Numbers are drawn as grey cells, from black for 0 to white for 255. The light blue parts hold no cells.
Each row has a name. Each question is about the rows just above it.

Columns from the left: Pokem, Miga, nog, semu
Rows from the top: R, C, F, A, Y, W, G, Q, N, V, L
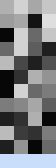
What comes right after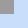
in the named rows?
[167]
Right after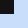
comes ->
[222]
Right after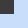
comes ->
[49]

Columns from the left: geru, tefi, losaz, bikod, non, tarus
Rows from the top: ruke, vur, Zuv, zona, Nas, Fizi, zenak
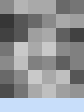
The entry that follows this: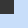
[86]
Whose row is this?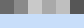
Fizi
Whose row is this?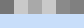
zona
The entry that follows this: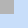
[169]

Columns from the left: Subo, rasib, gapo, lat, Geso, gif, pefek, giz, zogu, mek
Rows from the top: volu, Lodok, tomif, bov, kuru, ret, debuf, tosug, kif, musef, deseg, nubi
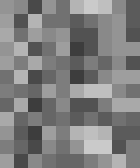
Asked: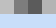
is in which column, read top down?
giz
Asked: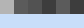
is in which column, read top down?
gif

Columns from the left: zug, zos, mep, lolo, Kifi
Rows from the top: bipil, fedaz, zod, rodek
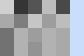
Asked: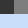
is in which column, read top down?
zos
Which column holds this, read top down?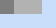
zos
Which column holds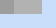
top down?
lolo
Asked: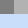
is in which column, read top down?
zos
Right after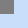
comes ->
[198]

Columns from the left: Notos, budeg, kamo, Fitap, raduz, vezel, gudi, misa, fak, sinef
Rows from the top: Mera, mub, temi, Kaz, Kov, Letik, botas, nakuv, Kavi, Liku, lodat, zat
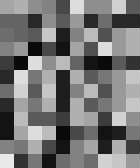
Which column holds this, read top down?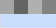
vezel
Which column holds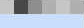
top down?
Fitap
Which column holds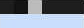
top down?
raduz
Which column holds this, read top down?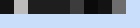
raduz

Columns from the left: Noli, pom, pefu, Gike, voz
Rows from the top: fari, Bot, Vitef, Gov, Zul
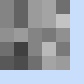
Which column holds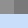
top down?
voz
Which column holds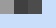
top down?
pom
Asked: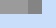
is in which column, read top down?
pefu
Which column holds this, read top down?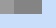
pefu
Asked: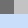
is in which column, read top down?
voz

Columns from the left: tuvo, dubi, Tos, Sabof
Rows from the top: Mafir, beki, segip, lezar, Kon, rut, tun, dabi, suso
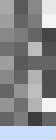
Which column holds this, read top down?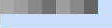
tuvo
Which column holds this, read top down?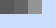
dubi

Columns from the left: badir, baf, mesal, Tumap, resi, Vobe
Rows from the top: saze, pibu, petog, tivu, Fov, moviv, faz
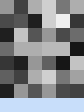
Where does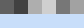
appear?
moviv
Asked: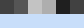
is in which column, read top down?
baf
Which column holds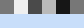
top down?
resi
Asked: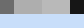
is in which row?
tivu

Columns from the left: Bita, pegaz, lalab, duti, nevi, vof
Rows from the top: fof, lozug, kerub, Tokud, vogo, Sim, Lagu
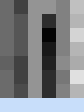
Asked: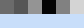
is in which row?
kerub
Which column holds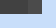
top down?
pegaz
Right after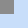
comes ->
[171]
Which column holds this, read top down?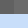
Bita
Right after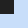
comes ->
[139]
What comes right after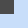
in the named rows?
[148]
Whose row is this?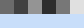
Sim

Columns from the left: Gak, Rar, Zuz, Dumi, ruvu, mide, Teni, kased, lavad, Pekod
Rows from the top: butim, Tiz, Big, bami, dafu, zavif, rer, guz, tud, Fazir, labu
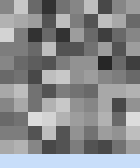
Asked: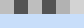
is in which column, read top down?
Dumi
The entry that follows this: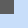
[83]
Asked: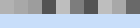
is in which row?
Tiz
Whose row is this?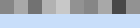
guz

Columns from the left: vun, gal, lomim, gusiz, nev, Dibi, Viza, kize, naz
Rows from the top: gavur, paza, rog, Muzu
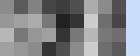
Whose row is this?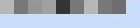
rog
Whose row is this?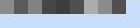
gavur
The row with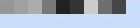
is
paza
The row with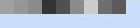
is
Muzu
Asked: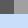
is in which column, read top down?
gal
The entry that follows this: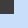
[80]

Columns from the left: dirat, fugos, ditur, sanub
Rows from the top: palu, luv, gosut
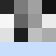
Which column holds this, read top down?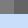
fugos
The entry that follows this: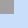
[19]
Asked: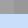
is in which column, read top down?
ditur
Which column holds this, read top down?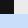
sanub
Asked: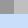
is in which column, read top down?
ditur

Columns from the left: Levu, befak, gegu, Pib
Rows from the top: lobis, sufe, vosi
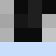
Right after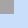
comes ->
[22]
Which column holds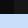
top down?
befak
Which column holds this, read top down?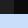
gegu
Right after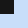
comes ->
[31]
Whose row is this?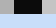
vosi

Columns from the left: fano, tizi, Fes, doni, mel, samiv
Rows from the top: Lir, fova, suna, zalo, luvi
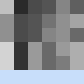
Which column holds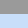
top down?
Fes
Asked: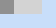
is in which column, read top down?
fano
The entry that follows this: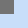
[144]
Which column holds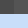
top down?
Fes
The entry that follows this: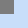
[174]

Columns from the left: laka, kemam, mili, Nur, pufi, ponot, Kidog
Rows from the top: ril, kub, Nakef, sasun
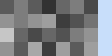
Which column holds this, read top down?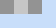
laka
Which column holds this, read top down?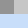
laka
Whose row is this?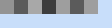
sasun
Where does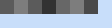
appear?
ril

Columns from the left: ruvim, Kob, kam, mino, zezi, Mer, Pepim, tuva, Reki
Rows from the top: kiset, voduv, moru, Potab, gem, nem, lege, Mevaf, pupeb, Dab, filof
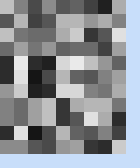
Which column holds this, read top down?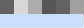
Mer
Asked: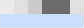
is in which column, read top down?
Kob

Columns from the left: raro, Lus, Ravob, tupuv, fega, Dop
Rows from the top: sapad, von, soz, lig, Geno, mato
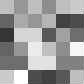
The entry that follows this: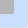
[65]
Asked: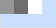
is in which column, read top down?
Lus

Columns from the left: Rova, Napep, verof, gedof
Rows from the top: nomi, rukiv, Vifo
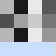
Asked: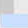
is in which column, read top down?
verof
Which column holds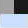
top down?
Napep

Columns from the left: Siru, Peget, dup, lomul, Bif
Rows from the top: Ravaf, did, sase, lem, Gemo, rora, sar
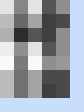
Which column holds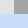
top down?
dup
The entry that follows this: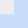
[143]
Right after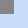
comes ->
[227]

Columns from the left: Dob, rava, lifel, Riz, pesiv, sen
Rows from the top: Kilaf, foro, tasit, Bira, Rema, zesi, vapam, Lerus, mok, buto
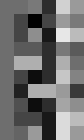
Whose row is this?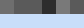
Bira
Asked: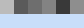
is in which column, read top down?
sen
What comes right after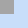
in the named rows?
[142]
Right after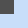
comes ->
[13]
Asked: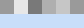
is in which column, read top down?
pesiv
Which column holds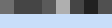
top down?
rava

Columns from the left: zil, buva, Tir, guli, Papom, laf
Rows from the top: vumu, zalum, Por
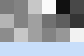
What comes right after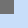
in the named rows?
[94]
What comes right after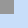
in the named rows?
[242]
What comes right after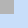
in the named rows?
[131]
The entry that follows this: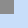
[199]

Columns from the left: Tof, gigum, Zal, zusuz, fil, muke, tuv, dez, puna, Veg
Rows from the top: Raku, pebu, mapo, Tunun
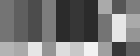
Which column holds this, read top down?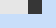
puna
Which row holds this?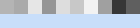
Tunun
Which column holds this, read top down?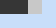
muke

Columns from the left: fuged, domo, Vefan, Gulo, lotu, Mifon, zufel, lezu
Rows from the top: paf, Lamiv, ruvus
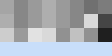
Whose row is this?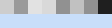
ruvus
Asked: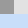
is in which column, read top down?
Vefan
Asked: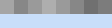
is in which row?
paf
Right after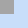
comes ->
[135]
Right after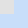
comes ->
[217]
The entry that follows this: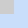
[154]
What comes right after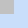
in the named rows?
[145]

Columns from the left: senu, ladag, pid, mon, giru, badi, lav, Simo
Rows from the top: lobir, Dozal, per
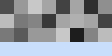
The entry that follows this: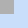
[165]
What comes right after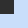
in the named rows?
[143]
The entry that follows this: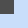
[153]

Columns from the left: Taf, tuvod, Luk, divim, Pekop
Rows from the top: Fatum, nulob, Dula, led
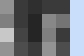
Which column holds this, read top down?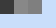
divim
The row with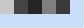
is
Dula
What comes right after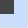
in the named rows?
[37]
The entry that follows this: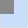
[116]
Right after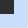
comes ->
[58]
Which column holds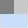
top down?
Taf
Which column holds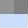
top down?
Taf

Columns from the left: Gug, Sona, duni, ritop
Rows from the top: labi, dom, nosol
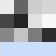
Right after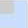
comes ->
[214]
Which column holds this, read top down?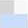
ritop
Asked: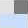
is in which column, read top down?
duni
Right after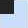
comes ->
[225]
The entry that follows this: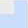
[101]
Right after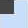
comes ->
[36]

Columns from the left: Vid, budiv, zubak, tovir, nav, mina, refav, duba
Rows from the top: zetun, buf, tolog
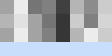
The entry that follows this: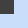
[181]
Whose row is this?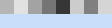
buf
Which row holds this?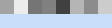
zetun
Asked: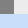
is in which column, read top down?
refav
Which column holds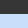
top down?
nav
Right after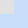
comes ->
[163]
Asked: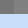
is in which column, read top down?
tovir

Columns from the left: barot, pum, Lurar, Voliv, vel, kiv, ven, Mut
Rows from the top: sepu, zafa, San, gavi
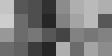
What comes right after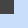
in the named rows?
[130]
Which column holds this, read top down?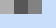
Mut
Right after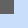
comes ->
[59]
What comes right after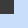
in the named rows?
[38]
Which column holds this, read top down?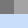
ven
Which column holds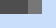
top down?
Lurar

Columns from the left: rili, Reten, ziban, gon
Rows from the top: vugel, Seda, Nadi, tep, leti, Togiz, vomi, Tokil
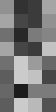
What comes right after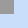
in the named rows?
[103]
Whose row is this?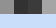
vugel

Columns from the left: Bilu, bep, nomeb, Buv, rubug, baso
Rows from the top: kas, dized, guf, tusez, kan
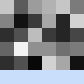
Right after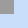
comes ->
[178]
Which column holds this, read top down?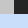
rubug

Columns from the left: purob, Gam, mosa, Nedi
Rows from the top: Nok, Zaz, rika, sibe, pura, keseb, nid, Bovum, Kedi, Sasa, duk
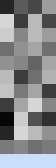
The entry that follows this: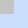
[122]
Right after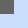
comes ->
[165]
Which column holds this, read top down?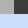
Nedi
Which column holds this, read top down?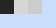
purob
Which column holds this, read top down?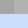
Nedi
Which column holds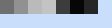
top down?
purob
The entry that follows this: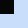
[204]

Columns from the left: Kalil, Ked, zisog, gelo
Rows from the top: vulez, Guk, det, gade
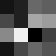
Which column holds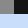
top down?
Kalil
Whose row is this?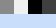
det
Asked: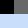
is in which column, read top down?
zisog
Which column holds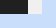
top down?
Ked

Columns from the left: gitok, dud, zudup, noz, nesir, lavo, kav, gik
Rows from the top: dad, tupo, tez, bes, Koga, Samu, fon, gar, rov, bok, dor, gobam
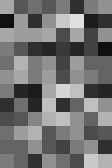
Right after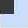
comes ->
[37]
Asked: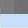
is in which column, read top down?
gitok
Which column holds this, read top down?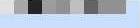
lavo
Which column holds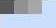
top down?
noz
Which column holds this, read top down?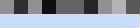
gik
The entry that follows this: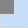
[179]

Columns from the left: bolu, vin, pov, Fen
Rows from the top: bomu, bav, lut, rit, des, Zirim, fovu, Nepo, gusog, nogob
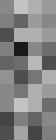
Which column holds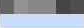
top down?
bolu
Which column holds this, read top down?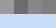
Fen
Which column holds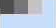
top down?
vin
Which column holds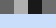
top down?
vin
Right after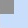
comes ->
[79]
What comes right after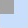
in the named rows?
[69]

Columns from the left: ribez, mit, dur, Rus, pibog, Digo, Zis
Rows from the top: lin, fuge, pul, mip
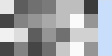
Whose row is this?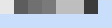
lin
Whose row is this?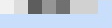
pul
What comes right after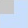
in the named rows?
[250]
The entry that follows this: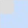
[93]
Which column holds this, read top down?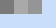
Rus
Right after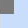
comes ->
[190]

